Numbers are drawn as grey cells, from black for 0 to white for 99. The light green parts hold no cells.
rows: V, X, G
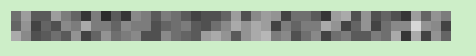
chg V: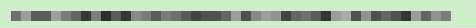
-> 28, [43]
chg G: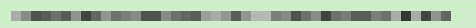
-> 24, [66]
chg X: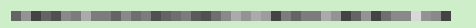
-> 12, [48]
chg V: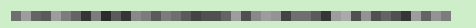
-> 2, [35]
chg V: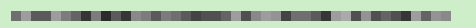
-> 43, [48]
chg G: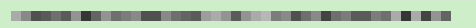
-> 7, [26]

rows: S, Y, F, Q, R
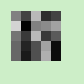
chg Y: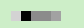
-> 2, [50]
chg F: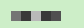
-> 4, [35]
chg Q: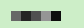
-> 3, [63]

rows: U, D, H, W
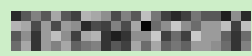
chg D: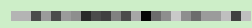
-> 1, [65]
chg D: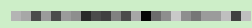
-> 18, [42]
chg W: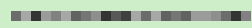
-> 8, [50]
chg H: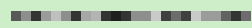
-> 6, [25]
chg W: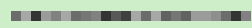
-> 6, [38]
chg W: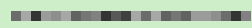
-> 4, [50]

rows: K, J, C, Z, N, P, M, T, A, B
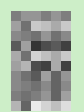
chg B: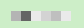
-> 5, [86]
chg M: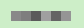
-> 1, [44]
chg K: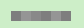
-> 2, [58]
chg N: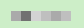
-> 5, [78]

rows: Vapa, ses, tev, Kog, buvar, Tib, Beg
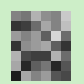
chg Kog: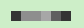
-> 2, [60]
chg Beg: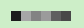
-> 4, [33]
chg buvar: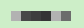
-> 3, [24]
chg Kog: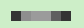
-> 3, [65]
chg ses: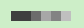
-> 0, [20]
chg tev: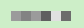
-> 4, [83]
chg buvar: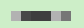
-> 5, [42]

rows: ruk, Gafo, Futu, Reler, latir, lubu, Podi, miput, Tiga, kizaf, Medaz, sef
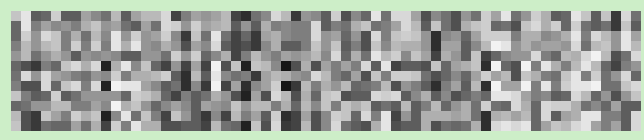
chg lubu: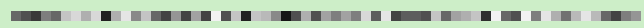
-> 55, [49]
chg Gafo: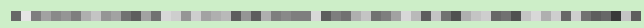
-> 59, [44]

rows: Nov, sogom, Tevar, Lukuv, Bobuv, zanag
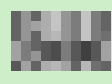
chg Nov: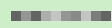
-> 6, [48]
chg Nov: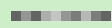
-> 7, [76]
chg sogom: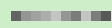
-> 9, [39]

